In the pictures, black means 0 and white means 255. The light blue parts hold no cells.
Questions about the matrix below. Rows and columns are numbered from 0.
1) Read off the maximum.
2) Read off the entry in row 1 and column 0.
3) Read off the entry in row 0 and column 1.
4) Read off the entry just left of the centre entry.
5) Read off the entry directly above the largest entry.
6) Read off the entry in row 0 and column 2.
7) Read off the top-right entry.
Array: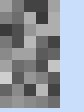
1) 207
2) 129
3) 120
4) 162
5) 162
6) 67
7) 162

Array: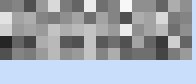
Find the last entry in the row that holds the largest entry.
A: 143
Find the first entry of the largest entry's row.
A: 123
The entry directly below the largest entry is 80
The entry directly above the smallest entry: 207
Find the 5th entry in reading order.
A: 217
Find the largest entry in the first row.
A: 247
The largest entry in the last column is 154
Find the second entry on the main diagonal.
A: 163
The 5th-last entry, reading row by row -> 111
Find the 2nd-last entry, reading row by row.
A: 123
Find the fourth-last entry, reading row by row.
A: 111
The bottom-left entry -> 80
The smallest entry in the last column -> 100
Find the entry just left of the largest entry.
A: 132
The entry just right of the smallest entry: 100
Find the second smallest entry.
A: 58
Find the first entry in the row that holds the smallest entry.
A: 37
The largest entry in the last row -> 195

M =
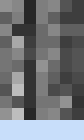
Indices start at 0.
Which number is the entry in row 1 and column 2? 39
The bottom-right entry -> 62
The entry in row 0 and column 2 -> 39
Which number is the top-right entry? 62
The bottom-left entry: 146
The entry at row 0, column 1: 135
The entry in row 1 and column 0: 96
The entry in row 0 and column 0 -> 146
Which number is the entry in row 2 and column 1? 51
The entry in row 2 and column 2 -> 51
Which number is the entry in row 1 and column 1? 126
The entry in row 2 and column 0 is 135

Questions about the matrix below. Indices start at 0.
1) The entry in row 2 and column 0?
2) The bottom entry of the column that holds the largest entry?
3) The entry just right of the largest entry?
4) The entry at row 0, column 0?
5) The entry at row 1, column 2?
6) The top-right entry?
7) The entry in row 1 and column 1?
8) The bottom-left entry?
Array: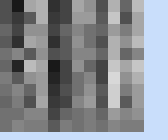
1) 102
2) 133
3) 145
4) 80
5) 90
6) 187
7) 57
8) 113

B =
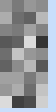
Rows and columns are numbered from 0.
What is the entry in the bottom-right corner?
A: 207
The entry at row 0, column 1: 122
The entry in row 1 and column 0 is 173
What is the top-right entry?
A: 140
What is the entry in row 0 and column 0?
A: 151
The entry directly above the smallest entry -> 131

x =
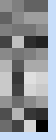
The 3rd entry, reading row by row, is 98
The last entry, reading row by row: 1
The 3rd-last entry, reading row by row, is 66
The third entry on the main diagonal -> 117
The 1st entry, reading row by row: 146
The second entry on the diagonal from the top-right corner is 158
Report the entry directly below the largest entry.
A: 212
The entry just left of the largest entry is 55
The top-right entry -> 98
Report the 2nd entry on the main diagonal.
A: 137
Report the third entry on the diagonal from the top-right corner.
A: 117
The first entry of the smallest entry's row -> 108

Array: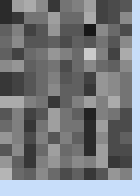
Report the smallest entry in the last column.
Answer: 66
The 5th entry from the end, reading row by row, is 96
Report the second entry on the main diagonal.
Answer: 55
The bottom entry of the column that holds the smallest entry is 55
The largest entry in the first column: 181
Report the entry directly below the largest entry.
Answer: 138
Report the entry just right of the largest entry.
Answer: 128
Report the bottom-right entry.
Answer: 128
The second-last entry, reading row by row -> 150
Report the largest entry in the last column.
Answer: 171
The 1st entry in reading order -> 43
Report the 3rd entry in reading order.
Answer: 171
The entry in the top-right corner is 86
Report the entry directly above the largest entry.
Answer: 86
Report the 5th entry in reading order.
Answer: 55
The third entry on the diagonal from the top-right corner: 138
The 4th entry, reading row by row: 138
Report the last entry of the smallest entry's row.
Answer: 75
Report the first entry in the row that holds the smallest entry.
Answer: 96
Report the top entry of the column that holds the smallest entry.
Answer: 159
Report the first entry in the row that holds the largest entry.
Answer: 96
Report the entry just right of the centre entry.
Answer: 96
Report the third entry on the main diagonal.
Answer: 66
